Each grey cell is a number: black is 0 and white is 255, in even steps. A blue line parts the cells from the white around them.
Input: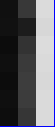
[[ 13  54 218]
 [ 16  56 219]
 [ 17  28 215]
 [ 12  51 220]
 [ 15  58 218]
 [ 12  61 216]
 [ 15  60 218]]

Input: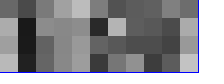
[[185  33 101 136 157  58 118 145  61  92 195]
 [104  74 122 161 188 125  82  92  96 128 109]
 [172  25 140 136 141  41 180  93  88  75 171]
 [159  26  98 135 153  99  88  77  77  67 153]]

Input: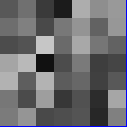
[[123 149  73  78  84  39 128]
 [ 88 112  58  27 173 142 153]
 [110 128  73 120 148  98 151]
 [ 76  83 198 106 168 118  98]
 [165 185  17  76 122  62  69]
 [178  94 179  92 103  64  88]
 [119  75 158  55  81  44 166]]

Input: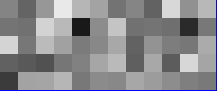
[[ 59 163 165 182 120 139 136 167 156 141 127 121]
 [132 100 151 233 182 163 115 133  98 216 145 184]
 [116 113 211 185  25 140 196 113 116 111  42 120]
 [212 119 187 161 123 136 168  98 147 125 119 171]
 [ 97  89  81 118 129 166 186  95 168  92 215 165]]

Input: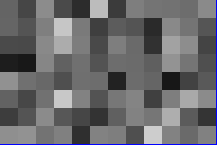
[[143 146 115 128  47 130 126  79 205 130 106 129]
 [100  70 140  74  44 188  59 126 116 114 109 138]
 [101  84 127 198 122  63  92  84  42 137 116  85]
 [ 74  73 137 172 125  73 126 106  49 162 141  68]
 [ 29  24 134  97 112  83 109 107  95 147 117  79]
 [145 112 104  79 111 109  34 108 101  23  66  89]
 [ 98  71 113 200 130  83 119 132  64 126 169 139]
 [ 61  84 139  87  70  51  96 130 118 174  91  52]]

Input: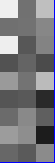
[[103  90 139]
 [239 113 191]
 [112 114 135]
 [238  87 131]
 [ 82 100  75]
 [154 115 187]
 [ 85  89  41]
 [107 137  95]
 [156 142  28]]
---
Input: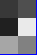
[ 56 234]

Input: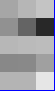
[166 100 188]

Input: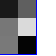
[ 25 218]

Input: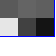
[90 65]

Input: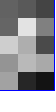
[ 98 227  74]

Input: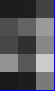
[ 28  99 135]
